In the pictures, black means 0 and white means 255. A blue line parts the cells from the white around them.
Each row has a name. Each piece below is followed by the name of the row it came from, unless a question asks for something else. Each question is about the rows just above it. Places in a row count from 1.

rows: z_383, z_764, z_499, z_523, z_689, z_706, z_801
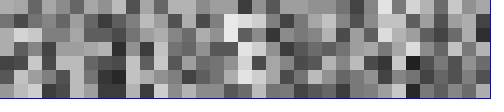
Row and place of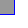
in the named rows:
z_801, 1
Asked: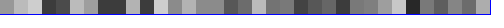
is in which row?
z_801
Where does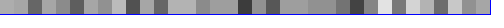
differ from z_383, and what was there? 6, [102]
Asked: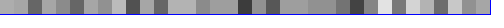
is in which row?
z_383

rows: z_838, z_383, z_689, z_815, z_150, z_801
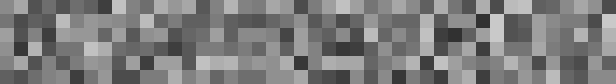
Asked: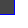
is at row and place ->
z_689, 21
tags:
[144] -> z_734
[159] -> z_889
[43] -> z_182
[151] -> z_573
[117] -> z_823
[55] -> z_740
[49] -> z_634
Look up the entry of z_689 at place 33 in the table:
z_634

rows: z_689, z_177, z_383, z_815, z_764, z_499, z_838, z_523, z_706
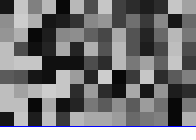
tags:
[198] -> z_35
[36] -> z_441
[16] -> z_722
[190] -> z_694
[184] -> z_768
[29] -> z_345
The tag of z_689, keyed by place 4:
z_768
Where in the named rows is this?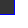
z_177, 6
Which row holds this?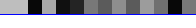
z_523
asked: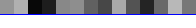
z_383
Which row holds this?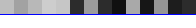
z_838

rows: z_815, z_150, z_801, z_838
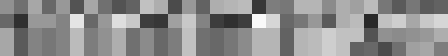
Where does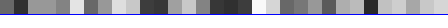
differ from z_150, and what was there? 16, [61]
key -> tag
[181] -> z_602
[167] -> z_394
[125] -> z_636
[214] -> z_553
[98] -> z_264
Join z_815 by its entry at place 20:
z_636
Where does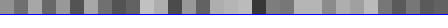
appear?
z_815

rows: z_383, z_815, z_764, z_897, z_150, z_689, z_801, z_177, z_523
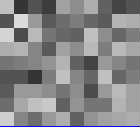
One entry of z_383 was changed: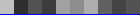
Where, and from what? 2, [53]
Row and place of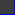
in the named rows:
z_383, 4
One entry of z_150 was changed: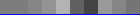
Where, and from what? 1, [117]
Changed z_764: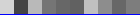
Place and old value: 2, [76]

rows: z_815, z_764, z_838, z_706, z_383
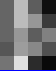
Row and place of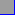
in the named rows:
z_706, 2
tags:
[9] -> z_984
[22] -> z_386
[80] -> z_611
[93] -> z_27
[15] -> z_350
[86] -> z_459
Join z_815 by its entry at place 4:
z_350
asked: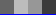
z_764

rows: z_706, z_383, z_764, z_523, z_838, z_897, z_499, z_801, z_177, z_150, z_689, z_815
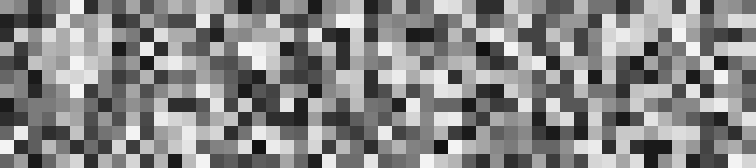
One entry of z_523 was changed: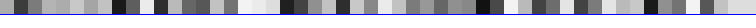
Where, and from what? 20, [213]
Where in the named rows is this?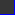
z_177, 24
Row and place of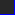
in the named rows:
z_499, 3
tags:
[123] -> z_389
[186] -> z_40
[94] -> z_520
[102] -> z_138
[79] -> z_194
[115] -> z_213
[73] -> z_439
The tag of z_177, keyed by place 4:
z_138
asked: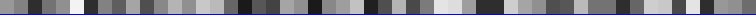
z_706
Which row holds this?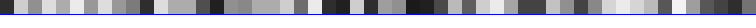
z_764
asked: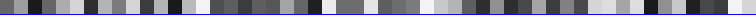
z_815

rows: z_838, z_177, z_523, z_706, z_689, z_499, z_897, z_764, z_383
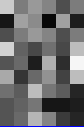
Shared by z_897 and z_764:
[118]
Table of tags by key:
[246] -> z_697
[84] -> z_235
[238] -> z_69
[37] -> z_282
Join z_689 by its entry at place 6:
z_697
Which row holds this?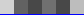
z_706

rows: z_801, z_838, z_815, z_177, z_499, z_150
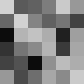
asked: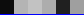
z_815
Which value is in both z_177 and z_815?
[180]
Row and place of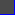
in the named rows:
z_150, 2
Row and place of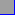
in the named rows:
z_815, 6

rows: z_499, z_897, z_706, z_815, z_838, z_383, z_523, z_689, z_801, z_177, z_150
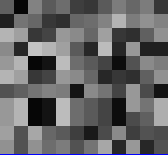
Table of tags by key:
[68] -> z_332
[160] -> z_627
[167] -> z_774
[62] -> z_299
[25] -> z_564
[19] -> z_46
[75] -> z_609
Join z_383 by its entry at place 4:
z_332
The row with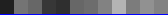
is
z_897
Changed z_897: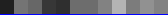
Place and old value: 6, [103]
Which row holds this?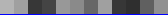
z_706

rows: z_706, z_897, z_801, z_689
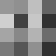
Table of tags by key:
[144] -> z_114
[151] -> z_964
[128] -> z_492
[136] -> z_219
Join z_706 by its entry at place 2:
z_114
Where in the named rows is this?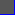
z_689, 2

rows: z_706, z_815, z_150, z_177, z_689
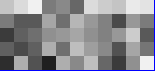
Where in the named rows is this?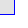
z_706, 11
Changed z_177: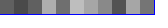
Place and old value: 7, [158]
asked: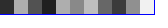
z_689
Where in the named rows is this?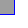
z_177, 7
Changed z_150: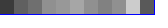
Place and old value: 9, [152]
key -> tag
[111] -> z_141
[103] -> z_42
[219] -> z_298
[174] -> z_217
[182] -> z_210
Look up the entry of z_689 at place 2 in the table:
z_217

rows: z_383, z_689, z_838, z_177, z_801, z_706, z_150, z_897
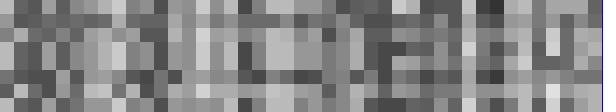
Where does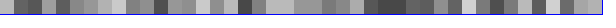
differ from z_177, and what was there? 42, [158]
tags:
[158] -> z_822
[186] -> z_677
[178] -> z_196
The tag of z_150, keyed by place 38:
z_677
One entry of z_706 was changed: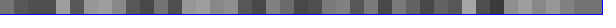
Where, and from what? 30, [107]
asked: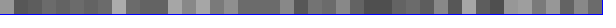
z_689
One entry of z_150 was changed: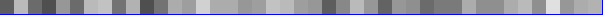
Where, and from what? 26, [178]

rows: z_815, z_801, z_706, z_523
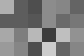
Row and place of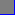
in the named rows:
z_706, 2
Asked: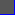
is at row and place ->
z_801, 3
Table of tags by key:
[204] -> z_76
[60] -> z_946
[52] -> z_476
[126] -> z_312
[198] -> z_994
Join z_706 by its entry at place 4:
z_946
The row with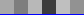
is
z_706

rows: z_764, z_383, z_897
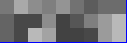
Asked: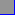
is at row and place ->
z_764, 5
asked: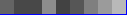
z_383

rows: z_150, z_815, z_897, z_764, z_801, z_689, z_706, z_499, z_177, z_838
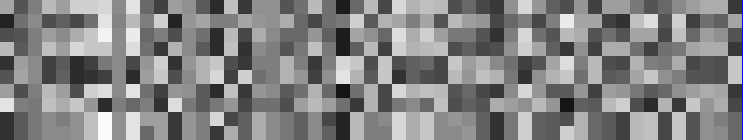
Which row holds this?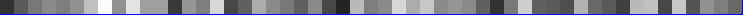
z_177
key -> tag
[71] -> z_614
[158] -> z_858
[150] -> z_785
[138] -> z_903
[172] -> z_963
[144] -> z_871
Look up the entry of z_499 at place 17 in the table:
z_785
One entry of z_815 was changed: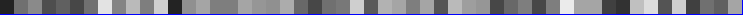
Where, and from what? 14, [150]
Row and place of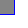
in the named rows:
z_815, 9
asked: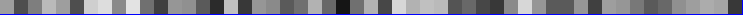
z_706
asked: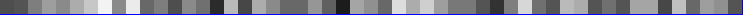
z_897

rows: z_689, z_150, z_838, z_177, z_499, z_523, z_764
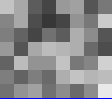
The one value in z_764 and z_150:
[147]
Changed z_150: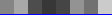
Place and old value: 7, [120]
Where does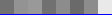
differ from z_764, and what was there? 3, [161]

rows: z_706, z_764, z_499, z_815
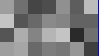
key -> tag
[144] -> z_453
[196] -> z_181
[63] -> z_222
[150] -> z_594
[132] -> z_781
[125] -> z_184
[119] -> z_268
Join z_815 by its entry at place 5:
z_268
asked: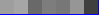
z_815
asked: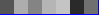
z_499
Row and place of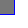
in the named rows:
z_815, 5

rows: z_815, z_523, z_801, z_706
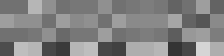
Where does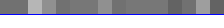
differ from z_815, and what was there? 11, [125]
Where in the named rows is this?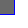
z_801, 5
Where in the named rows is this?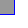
z_801, 14
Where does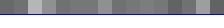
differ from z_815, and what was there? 1, [113]
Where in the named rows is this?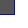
z_523, 15
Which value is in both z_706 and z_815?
[182]
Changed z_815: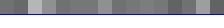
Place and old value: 2, [113]

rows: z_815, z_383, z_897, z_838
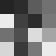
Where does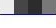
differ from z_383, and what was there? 2, [64]
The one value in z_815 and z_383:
[44]
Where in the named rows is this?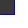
z_838, 2
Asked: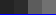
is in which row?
z_815
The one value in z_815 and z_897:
[113]
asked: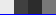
z_383
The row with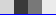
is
z_838

